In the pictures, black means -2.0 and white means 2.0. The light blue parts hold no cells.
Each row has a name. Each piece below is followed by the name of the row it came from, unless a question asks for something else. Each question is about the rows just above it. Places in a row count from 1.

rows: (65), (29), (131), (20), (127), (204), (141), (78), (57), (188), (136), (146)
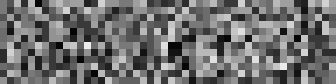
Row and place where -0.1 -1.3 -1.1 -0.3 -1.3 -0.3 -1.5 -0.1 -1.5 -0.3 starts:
(57), 19
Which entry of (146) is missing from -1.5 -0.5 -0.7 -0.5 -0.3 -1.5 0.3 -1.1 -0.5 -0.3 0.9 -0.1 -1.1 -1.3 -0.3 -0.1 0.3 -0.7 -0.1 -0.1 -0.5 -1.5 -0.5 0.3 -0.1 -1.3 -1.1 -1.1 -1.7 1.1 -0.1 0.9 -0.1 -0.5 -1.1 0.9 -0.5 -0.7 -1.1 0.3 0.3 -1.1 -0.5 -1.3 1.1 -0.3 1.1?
0.1
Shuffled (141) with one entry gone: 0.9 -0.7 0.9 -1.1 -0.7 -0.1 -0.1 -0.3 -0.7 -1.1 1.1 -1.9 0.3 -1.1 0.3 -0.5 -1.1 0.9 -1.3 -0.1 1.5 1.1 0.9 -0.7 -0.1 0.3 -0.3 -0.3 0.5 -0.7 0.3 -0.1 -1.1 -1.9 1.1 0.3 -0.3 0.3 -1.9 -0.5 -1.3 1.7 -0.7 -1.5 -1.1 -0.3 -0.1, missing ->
0.7
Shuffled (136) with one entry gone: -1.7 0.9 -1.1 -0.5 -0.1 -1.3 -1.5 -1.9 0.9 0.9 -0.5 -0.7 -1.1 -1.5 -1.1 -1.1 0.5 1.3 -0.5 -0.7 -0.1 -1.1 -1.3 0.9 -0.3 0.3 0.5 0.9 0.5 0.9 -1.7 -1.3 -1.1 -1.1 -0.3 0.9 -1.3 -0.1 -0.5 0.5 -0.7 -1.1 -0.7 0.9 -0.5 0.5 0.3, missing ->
-0.9
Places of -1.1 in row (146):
2 22 24 30 35 43 46

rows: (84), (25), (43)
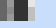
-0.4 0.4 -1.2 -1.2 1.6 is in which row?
(84)
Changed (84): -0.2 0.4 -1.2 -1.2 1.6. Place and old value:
1, -0.4

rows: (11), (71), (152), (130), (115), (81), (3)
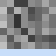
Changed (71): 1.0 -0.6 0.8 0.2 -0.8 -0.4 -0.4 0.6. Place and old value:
7, -0.2
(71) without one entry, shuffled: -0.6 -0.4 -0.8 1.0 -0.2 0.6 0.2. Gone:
0.8
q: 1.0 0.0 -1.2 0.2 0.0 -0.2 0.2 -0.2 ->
(130)
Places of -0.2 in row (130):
6 8

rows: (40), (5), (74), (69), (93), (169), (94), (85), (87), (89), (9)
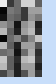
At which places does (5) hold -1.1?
4
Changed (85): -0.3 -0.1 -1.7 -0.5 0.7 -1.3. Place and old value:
4, -0.3
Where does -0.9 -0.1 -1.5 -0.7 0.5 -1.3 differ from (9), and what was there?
6, -1.1

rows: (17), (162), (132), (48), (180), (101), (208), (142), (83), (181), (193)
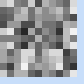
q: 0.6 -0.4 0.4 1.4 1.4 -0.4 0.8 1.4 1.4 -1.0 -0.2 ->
(142)
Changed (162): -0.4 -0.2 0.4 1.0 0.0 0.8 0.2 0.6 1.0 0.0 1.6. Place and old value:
5, -0.2
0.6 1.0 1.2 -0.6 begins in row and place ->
(83), 7
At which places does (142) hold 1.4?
4 5 8 9
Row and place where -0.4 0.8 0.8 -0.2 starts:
(132), 2

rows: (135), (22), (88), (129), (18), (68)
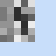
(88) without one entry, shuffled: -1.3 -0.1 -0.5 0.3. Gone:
-1.1
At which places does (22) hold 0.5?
2 4 5
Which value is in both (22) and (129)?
-1.3

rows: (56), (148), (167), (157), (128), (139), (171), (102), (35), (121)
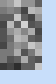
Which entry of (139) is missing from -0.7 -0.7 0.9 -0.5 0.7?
-0.3
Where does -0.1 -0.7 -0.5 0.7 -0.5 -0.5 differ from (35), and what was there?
6, -0.7
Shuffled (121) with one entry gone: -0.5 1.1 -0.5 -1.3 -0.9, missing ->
-1.1
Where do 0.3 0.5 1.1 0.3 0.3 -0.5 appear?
(56)
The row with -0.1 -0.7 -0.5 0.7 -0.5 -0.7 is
(35)
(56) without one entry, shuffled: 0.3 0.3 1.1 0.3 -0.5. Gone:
0.5

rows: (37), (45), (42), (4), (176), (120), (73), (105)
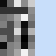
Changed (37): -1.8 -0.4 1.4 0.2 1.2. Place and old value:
3, 1.6
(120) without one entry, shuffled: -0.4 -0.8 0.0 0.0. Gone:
-2.0
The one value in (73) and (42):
0.0
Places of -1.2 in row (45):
1 2 3 4
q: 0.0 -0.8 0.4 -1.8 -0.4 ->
(4)
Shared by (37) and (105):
-0.4
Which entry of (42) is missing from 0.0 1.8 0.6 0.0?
-0.2

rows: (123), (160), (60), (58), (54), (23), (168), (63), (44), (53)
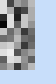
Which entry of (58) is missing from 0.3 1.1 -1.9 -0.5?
1.5
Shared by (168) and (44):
1.3
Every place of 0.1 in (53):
1 4
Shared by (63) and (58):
1.5

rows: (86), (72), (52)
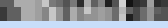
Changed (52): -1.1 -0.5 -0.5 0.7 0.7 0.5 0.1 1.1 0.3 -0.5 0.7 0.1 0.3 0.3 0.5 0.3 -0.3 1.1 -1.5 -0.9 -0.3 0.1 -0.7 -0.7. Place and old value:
22, 0.3
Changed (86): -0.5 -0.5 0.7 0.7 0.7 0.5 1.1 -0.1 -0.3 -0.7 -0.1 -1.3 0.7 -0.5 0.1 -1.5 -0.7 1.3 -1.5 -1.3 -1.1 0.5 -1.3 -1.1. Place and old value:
19, -1.7
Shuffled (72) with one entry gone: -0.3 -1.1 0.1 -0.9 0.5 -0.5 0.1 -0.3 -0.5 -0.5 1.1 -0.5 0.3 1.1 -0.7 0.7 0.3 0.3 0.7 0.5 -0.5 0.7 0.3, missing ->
0.9
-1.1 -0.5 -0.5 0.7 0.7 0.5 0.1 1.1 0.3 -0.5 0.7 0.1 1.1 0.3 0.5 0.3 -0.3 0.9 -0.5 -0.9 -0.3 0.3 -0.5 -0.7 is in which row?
(72)
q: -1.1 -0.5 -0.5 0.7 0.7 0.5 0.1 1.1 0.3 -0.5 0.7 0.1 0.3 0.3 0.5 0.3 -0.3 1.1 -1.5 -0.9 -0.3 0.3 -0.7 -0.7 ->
(52)
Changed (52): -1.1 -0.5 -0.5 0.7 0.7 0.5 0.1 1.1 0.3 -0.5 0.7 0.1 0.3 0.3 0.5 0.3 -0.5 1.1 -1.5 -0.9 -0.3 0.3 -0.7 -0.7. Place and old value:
17, -0.3

